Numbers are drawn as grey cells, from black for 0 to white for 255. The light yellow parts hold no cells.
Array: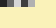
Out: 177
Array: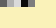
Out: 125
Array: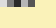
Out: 85
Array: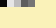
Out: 117
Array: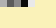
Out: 233
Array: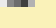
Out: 178
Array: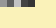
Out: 52
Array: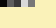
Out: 119
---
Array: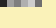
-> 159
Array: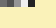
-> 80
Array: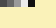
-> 103
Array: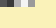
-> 57
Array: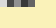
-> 72
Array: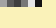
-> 90
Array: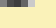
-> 75
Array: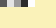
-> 228
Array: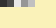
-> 76
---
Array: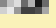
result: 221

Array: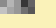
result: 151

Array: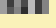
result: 143

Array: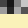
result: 129

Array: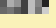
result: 147

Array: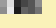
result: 44

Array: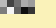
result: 111
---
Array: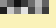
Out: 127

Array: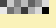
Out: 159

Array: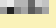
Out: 134

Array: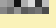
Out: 147

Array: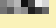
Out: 156

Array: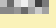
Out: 149

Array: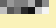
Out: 113

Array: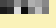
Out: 218

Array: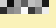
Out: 149

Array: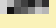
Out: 79
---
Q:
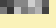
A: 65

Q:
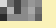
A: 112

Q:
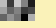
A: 73

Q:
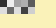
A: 207

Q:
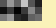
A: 71

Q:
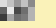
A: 179
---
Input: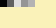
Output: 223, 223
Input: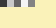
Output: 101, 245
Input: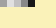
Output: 193, 224
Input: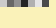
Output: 35, 229
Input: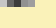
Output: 60, 198
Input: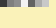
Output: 243, 243
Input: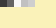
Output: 249, 249
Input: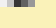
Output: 54, 241
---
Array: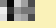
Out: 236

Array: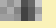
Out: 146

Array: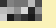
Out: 187

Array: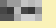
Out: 70

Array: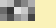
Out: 106

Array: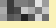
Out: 172

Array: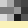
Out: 122
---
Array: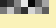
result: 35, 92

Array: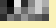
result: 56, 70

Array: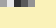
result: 163, 147

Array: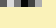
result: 92, 174

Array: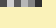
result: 76, 48

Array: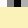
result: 251, 177

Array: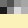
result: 109, 179

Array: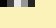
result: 5, 36
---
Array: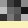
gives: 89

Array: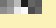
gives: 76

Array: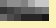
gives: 106

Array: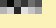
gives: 195

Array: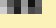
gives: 74

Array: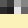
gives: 229

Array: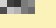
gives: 123

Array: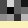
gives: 97
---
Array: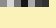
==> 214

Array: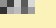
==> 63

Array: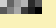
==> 100

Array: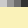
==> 151

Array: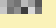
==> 131

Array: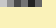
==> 144
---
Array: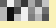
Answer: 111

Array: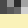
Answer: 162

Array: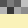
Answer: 193

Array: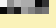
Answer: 51

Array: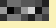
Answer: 99

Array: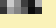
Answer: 175

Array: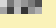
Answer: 80
